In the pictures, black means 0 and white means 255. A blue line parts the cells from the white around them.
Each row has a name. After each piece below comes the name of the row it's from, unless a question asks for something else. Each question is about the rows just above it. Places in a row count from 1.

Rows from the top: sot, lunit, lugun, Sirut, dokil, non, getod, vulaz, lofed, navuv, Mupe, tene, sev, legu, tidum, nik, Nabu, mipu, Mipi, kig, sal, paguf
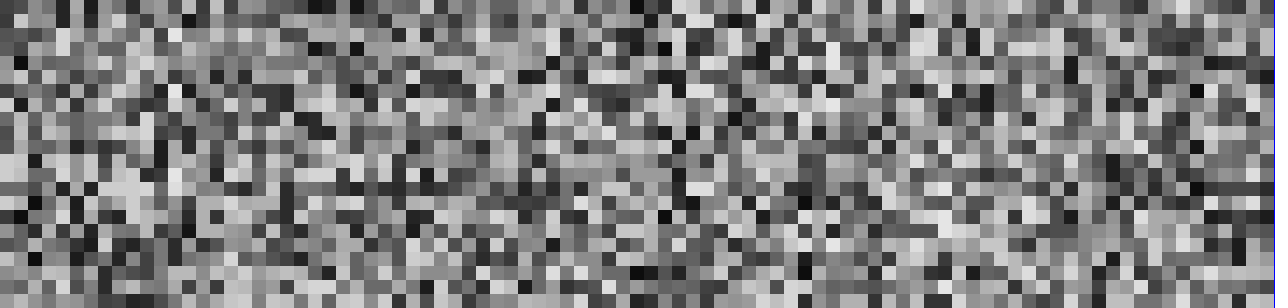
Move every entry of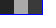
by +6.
[ 42 176  64]
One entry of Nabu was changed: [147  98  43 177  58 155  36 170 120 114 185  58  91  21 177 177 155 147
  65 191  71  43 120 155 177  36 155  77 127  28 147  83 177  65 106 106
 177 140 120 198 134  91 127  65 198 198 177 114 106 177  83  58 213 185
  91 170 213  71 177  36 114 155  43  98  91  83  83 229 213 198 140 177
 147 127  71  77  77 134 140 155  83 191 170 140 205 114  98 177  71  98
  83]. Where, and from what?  89, [65]
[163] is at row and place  dokil, 38
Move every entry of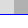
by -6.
[215 171]
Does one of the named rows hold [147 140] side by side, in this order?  yes
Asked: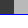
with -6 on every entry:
[ 52 179]
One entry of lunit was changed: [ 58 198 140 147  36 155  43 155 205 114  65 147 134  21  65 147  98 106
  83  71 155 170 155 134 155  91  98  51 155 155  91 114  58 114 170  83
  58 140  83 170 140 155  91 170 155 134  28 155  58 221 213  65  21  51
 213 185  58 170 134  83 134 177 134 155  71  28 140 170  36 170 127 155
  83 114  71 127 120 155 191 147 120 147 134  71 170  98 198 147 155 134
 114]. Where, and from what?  49, [65]

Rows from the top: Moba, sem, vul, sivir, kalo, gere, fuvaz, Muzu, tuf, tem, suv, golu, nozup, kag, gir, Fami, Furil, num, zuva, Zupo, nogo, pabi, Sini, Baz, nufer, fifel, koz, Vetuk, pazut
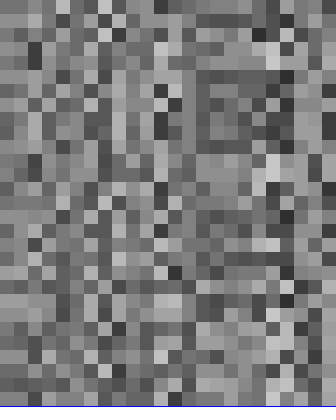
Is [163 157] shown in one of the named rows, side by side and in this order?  yes
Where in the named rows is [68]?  golu, 3
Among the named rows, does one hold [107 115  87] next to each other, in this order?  no
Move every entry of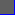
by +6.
[101]
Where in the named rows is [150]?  tuf, 23
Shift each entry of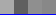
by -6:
[164  89 137 130]
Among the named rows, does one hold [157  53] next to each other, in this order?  yes

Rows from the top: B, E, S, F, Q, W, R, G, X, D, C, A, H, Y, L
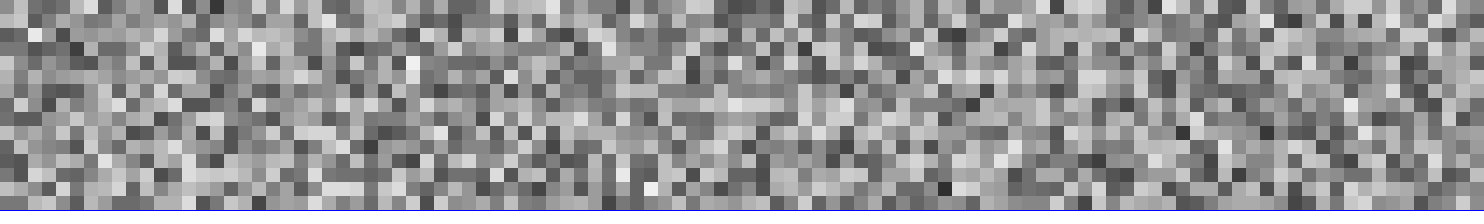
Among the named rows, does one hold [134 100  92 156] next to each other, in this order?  no
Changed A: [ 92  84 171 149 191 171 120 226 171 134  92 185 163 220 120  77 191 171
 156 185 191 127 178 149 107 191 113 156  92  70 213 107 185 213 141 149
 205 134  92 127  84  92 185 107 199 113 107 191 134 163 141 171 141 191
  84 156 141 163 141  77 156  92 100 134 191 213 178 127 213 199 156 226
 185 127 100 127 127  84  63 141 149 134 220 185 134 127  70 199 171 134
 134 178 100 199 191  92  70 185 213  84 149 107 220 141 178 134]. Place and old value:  99, [205]
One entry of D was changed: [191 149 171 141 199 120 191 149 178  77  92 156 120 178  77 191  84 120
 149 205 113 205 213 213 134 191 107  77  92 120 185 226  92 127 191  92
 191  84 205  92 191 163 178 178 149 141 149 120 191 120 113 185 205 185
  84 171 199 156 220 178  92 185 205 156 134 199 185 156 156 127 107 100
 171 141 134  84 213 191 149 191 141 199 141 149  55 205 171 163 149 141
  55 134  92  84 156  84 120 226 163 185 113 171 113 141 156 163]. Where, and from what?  14, [171]

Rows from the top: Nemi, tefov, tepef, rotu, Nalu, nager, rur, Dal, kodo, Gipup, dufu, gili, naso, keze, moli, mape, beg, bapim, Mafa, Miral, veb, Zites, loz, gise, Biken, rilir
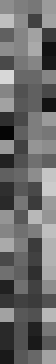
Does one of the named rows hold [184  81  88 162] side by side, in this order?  no
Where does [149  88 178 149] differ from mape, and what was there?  3, [184]

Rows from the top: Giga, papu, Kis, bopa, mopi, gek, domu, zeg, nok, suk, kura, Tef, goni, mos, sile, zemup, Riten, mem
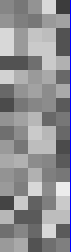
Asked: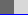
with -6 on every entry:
[ 98 210]
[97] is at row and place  sile, 3
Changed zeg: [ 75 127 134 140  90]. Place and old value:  2, [119]
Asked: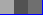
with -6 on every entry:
[163  76 105]
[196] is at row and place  Kis, 3
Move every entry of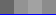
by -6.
[ 98 141 156 134]

